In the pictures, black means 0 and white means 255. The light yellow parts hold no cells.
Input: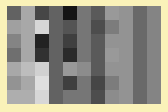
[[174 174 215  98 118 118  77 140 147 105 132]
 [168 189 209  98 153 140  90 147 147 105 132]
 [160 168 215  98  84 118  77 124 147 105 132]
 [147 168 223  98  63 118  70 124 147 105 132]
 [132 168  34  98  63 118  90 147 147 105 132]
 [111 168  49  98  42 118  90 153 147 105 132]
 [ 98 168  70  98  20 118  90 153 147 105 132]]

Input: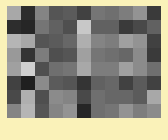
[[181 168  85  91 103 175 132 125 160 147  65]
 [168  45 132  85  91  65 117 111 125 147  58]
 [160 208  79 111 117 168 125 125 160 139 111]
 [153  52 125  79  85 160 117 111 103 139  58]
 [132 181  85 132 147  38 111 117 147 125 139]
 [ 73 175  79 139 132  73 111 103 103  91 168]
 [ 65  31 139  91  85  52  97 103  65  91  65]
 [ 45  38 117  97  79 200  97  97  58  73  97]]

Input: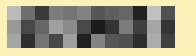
[[187 110  58 124 116 131  86  94 102  33 193  80]
 [165  46 116  72 159  33 131  86  80  46 173  64]
 [152  72 102 159 139  72  27  52 124  64 165  52]]

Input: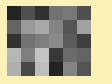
[[183 126 196  56 107  99]
 [176  71 189  35 132  85]
 [ 99 153 168 132  85 161]
 [ 49 114 126 139  91  63]
 [ 35  79  49 114 120  79]]

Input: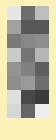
[[230 109 189]
 [222  72  59]
 [215 101 237]
 [203 116 182]
 [161  87  87]
 [147 128  95]
 [141 154 109]
 [122 135 141]]

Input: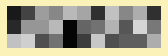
[[193 207  79 114   5  60 199  79  94  94 173]
 [ 40 150 150 185   5 101 114 179  86 213 120]
 [ 25  67 157 135 185 165  48 193 135 173  48]]

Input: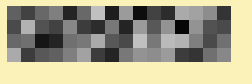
[[170  60  88  96 127 162  60  36 120 147 141 155  60  52 112 135]
 [104 112  21  36 112 120 170  88  74 192 120 186 178 127  74 112]
 [ 96  66 104 127  36 104 192  29 155  13  66  44 170 162 141  52]
 [ 74 178  82  66 135  60  44 120  36 155  88 147   6 147  82  74]]
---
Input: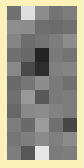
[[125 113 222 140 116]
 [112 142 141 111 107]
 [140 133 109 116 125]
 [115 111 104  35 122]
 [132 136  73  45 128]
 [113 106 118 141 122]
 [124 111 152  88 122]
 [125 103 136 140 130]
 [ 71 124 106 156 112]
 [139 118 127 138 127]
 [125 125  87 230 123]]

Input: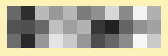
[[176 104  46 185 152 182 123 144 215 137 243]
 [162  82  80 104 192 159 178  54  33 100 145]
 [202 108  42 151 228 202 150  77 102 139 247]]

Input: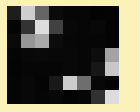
[[  4  29 206 101  10   6   6   3]
 [  3   5  51 221  65   8   6   8]
 [  4  10 150 169  12   7   6   6]
 [163   5   8   9   8   8   6  13]
 [199   4   6   6   6   8   6  23]
 [  4   5   8   4  25 204 110   8]
 [220   5   8   5   8   4   6  49]]

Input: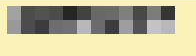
[[ 54 162  76  82  76  38  66 104 106 127  72 124]
 [184 153  76  60 110 113 184 107  60 158  83 195]]

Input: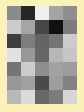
[[142 138  39 239 164]
 [124 204 165  71  17]
 [204  62 125 100 116]
 [197 225 152 102 183]
 [156 117 204 142 162]
 [130 151 160  74 157]
 [214 185 219 104 124]]

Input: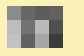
[[ 97 139 103  92]
 [ 80 189 114 186]
 [ 59 194  98 167]]

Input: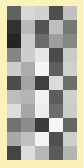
[[192  97 216 209  78]
 [119  49 185  83 190]
 [134  36 203 107 158]
 [202 133 205 230  75]
 [208 205 172 245  95]
 [109  77 164  64 219]
 [206 189 181 242  93]
 [204 221 166 237 108]
 [102 114 141  60 245]
 [206 169 191 243  80]
 [180  68 220 182  91]]
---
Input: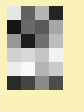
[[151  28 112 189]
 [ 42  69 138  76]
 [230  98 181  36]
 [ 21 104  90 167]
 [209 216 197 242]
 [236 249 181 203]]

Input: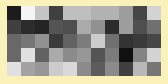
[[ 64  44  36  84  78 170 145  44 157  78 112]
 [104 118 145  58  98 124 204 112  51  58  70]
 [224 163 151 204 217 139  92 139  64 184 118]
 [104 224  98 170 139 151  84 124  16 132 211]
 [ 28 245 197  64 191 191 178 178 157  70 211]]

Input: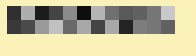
[[ 56  75 154 193 105 168  68 168  36 125 119  97]
 [ 48 174  28  68 139  14 180 112  89  97 119 201]]

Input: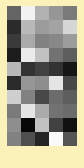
[[142   8 193  65  16]
 [185  51  65  51  22]
 [130  78  37 249  85]
 [207 130  72 108  93]
 [ 43 150 142 229  72]
 [ 58 170 130 136 156]
 [ 43 185 156 163 214]
 [122 229 170 114 108]
 [ 29 235 193 114  93]
 [100 242 177 150 122]]

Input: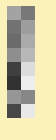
[[163 120]
 [150 135]
 [114 157]
 [107 170]
 [142 184]
 [ 63 220]
 [ 71 232]
 [ 49 238]]

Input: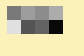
[[224  84  99   9]
 [121 157 141 172]]

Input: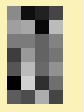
[[138  15  33  69]
 [ 92  77 173  69]
 [123 123  99 130]
 [ 61 153  99 117]
 [159 167   8 187]
 [ 85 187 105 145]
 [  1 209  47 111]]

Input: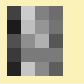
[[ 58 122 122 122]
 [ 80 143 176  86]
 [ 27 191 149 116]
 [ 35 197 137  94]
 [ 65 204 129 109]]
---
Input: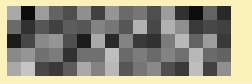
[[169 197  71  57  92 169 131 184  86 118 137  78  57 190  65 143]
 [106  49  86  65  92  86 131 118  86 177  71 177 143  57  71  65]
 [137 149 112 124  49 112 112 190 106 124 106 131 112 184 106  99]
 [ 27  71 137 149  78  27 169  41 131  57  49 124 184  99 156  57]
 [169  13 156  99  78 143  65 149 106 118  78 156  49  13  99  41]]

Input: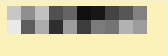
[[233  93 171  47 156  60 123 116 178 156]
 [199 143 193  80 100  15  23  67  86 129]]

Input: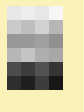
[[ 46  31  61  23]
 [ 76  61  82  53]
 [152 152 160 144]
 [182 196 174 168]
 [202 190 210 182]
 [231 238 231 246]]

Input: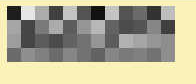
[[157  70  92  76  99 114 149  92 177 165 149 142]
 [165  70 122 171  92 149 183  99  76  84 134  64]
 [107 142 128 107 134 114  99 134 122 128 114 142]
 [ 30 229 171  64 195  84  18 195  84 107  51 189]]

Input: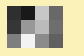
[[126 243 139  96]
 [ 54 152 187 110]
 [ 47  25 199 104]]

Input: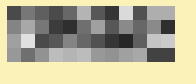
[[160 224  74  87 132 103  81  54  39  95 196 202]
 [ 74 119  95  74 103 180  87  54 218  81 174 174]
 [132 168 119  60  47 111 160  87 138 103 138  47]
 [152 111 146 188 180 188 152 146 160 168  66  66]]
